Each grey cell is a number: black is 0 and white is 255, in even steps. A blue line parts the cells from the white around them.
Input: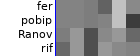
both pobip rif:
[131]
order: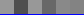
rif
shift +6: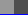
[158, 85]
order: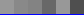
rif

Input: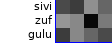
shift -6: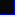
[2]
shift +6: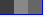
[66, 142, 108]
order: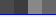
gulu
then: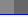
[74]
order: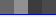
sivi
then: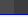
[144]
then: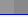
[8]

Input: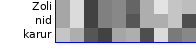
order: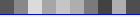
karur
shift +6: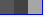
[92, 72, 172]
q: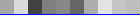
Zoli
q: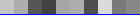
karur
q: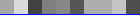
nid
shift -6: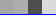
[160, 168, 72, 213]
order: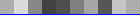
nid

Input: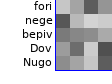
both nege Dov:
[204]
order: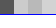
nege
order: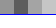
fori
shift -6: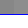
[129, 135]

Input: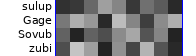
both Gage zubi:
[41]
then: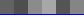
[35]

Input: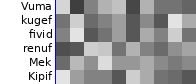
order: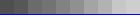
renuf
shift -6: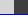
[207, 57]
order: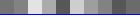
Kipif
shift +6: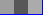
[164, 93, 177]
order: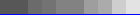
Kipif
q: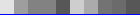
Kipif

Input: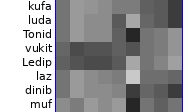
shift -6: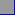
[148]
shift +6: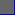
[108]
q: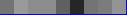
Tonid
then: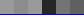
[116]
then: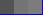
[148]
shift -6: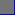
[110]
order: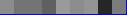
Tonid

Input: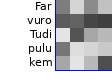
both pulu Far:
[213]
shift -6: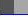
[78, 160]
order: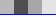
kem

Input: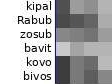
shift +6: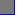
[127]
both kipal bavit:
[180]
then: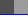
[143]
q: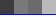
kovo
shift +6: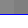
[141, 133]

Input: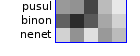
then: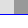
[187]
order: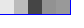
pusul
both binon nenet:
[210]
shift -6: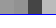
[147, 140, 63, 181]

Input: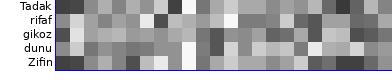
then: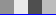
[175]
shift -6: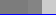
[118, 118, 126, 198]
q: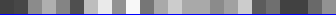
Zifin
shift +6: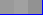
[160, 167, 152]
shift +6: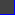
[71]
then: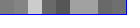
[169]

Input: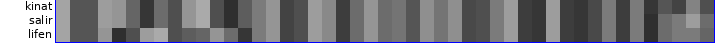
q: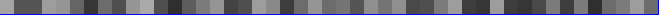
salir

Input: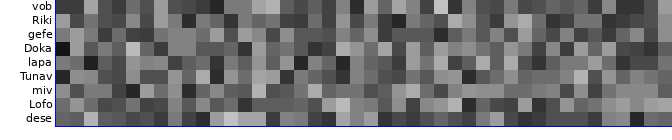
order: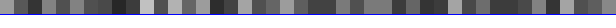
dese
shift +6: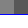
[136, 94]

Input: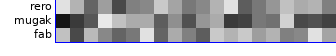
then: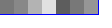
[193]
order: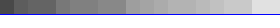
fab
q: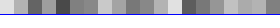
rero
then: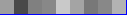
[225]
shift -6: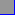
[144]
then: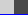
[81]

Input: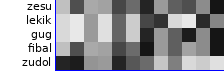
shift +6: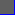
[101]
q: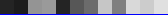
zudol

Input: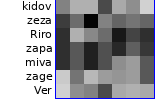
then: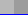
[149]
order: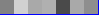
Ver
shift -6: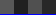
[82, 26, 74, 34]
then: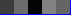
[116]

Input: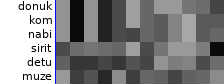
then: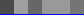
[109]
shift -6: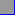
[147]
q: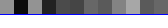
nabi
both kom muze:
[103]
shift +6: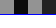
[153, 17, 153, 40]

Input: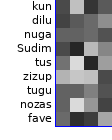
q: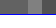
tugu
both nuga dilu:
[106]
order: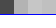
zizup

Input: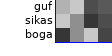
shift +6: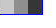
[206, 149, 60]
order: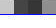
boga
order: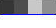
sikas
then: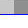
[54]
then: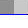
[69]

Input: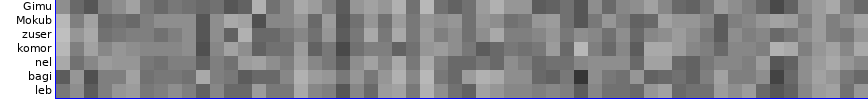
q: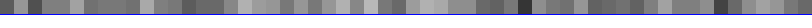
bagi
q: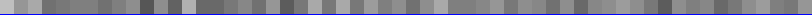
zuser
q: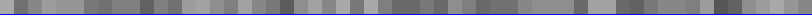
nel

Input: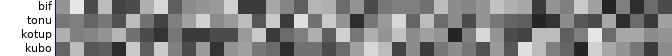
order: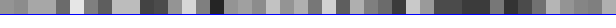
kotup
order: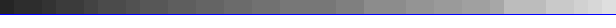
kubo
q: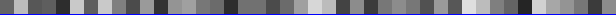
kubo
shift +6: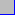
[194]
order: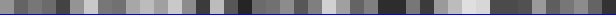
tonu
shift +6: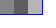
[139, 100, 187]

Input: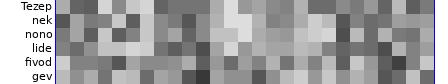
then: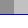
[193]
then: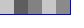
[164]
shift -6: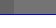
[94, 110, 110, 110]
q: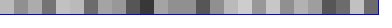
gev

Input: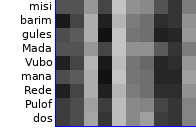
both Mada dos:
[53]
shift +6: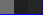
[117, 38, 44]
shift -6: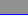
[139, 139]

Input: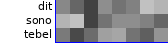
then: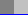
[180]
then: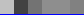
[102]
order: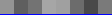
tebel
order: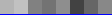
dit

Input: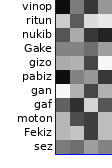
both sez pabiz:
[131]
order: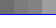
sez
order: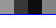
pabiz
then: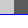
[220]
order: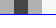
gan
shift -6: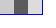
[198, 85, 214]

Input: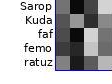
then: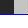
[107]
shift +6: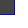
[74]
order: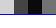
Sarop
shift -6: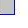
[190]
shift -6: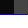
[4, 62]

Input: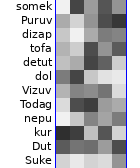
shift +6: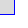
[225]
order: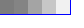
nepu
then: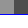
[55]
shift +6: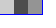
[211, 83, 154]
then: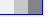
[164]
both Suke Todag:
[219]
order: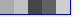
detut

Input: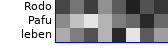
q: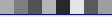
leben
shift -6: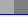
[166, 119]
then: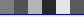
[158]

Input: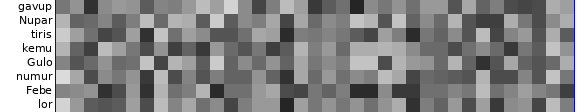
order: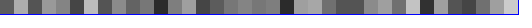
tiris
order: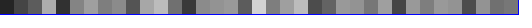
lor
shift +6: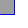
[165]
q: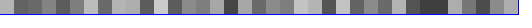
Nupar
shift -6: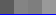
[86, 126, 120, 147]
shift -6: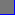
[113]

